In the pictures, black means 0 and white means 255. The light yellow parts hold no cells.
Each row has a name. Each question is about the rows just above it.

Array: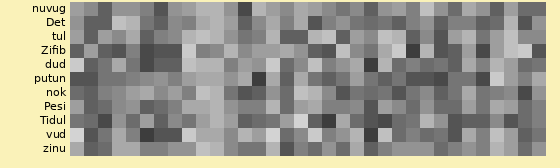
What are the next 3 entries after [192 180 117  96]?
[138 128 169]
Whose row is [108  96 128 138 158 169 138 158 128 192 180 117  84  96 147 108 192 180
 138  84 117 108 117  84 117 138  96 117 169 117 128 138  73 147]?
nok
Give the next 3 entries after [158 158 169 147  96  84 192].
[138 117 169]
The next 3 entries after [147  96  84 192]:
[138 117 169]

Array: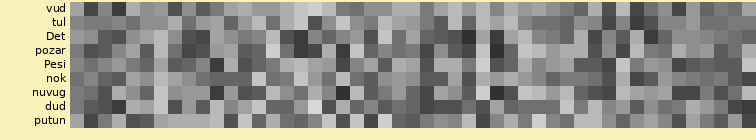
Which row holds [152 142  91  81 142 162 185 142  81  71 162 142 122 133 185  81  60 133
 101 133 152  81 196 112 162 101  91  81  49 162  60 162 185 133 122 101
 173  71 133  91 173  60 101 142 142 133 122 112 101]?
Det
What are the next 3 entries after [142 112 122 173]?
[152 122  71]

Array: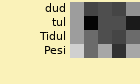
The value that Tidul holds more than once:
[107]
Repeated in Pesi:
[167]
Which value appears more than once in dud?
[69]
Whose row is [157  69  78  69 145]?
dud
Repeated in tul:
[78]
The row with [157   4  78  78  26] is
tul

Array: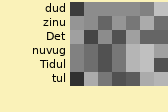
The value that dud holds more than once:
[140]
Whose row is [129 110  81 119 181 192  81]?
Tidul
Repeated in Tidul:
[81]
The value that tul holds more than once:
[171]
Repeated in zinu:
[149]

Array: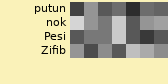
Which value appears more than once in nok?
[149]
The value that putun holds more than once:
[109]

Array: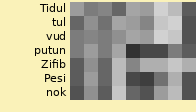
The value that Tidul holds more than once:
[156]
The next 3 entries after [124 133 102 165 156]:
[209 187  92]
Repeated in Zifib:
[175]
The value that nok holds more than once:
[82]

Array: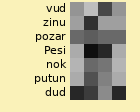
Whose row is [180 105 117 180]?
nok
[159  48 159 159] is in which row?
zinu
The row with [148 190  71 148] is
vud
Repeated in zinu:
[159]

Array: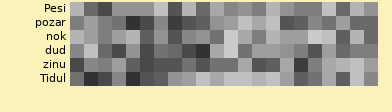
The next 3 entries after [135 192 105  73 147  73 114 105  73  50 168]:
[203 114 158]
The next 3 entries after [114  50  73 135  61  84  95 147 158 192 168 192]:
[ 84  95 135]
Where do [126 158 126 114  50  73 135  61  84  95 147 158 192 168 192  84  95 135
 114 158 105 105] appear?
pozar
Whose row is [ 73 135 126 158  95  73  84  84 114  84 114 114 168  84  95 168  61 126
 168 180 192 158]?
zinu

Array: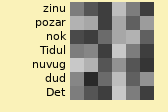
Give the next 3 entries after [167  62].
[167  96 156]
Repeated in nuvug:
[85]

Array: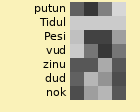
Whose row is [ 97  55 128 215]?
putun
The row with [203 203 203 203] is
Tidul
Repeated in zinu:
[87]
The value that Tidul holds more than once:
[203]

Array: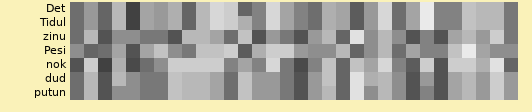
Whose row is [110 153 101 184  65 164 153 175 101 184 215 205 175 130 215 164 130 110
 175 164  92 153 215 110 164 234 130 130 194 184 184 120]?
Tidul
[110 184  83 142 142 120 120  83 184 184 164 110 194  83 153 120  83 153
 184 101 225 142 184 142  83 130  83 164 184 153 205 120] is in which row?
zinu

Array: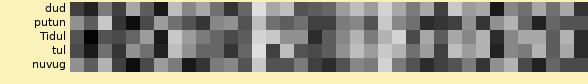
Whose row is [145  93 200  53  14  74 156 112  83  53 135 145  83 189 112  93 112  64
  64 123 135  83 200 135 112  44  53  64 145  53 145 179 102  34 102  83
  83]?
putun
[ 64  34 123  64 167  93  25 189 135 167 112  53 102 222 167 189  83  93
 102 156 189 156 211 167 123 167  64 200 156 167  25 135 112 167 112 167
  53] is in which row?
dud
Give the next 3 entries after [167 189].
[ 83  93 102]
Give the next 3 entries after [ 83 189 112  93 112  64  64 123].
[135  83 200]
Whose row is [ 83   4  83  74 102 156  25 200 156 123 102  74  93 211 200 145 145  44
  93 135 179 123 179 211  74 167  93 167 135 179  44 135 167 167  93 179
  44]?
Tidul

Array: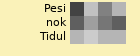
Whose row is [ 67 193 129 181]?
Pesi
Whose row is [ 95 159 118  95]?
nok
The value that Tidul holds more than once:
[181]

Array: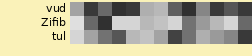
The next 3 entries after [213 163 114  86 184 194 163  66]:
[114 175 154]
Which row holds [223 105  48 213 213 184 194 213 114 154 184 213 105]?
Zifib
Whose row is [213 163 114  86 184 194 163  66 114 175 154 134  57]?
tul
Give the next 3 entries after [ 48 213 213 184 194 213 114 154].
[184 213 105]
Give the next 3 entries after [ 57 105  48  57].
[175 184  95]
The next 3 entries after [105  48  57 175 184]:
[ 95  48 134]

